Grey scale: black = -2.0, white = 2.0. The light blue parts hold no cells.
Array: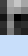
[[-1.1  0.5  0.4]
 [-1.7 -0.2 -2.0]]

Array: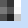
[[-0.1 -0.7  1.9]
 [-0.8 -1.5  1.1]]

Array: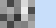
[[ 0.4  0.7  0.0]
 [-0.8  0.1 -1.2]]

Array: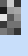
[[-1.6  0.5  0.6]
 [ 1.6 -0.6  0.3]]

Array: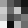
[[ 1.2 -0.3  1.1]
 [ 0.9 -0.9 -0.5]]

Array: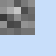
[[ 0.3  0.7  1.1]
 [-1.1 -0.5  0.2]]

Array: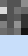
[[ 1.4 -0.7 -0.2]
 [-1.0 -0.7 -0.6]]
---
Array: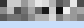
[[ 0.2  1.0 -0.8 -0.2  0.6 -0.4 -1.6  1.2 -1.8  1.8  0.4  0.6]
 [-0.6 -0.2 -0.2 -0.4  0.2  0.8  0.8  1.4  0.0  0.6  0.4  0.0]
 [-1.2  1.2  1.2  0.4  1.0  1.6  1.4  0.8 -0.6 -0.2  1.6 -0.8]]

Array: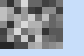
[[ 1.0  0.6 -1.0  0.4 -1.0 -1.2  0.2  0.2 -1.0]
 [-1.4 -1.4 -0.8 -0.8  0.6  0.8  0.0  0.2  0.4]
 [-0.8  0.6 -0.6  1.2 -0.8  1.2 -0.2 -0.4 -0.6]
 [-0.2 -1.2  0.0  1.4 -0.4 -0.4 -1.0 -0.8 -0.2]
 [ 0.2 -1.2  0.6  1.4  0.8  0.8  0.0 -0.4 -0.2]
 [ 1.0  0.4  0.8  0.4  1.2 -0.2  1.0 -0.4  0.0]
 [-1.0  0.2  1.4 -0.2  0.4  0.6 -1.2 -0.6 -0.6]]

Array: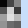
[[-0.7  1.3 -1.1]
 [ 0.3 -0.3 -0.5]
 [-1.9 -0.9  0.1]
 [ 0.5  1.5  0.9]]

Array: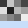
[[ 0.5  0.1 -0.3  1.7]
 [-1.1  1.1 -0.1 -0.9]
 [ 1.5 -1.5  0.9  0.5]]

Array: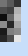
[[-0.2 -0.6 -1.2]
 [-1.6  0.0  0.2]
 [ 0.2 -1.4  0.6]
 [-0.8 -1.0  0.8]
 [-1.8 -0.4  1.0]
 [-1.4 -0.8  1.6]]

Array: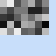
[[-1.7  0.9 -1.5  0.7  0.5 -0.7 -1.9]
 [ 1.1  1.7 -0.7  0.1  0.7 -0.9  0.1]
 [-1.1 -1.3 -0.5  0.3 -0.3  0.5  1.1]
 [-0.1 -0.9 -0.1 -0.1 -1.5 -1.5 -0.7]
 [ 1.5  0.3  1.7 -0.5 -0.3 -1.1  0.9]]

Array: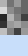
[[ 1.0  0.0 -1.0  0.4]
 [ 1.4  0.2 -0.2 -0.4]
 [-1.4  0.8  0.0 -1.0]
 [ 0.8 -0.2  0.4 -0.4]
 [-1.2  0.4  0.6  0.2]]
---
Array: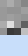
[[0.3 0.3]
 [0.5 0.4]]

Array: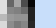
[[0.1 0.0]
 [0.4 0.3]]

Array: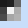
[[1.8 0.7]
 [0.6 0.8]]

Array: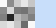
[[ 1.4 -0.1]
 [-1.4  0.9]]

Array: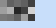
[[ 0.8 -1.4]
 [-0.2 -0.5]]

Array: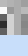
[[0.4 0.7]
 [1.3 0.7]]

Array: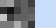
[[-1.7 -1.0]
 [-1.0 -0.5]]

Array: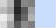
[[ 0.5 -1.4]
 [ 1.1 -1.1]]

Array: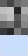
[[ 1.1 -1.4]
 [ 1.0 -0.6]]
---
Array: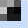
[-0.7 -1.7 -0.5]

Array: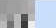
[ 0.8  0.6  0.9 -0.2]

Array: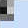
[ 0.6 -1.7]

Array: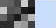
[-1.3 -1.6 -1.6 -1.3]

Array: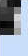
[-1.7 -1.1 -1.2]

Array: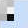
[1.0 1.1]

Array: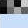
[1.2 0.6]

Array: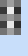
[-0.2  1.7  0.0]

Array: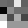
[-0.5 -0.3 -0.8  2.0]
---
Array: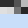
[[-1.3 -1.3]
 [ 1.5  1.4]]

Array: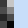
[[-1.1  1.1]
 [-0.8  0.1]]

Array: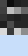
[[-0.9 -1.8]
 [-1.0  1.0]]

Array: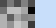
[[-0.8 -0.1]
 [-0.2  1.0]]

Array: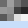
[[-0.3  0.5]
 [ 0.4  0.3]]

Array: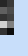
[[-1.4 -1.1]
 [-0.5 -0.8]]
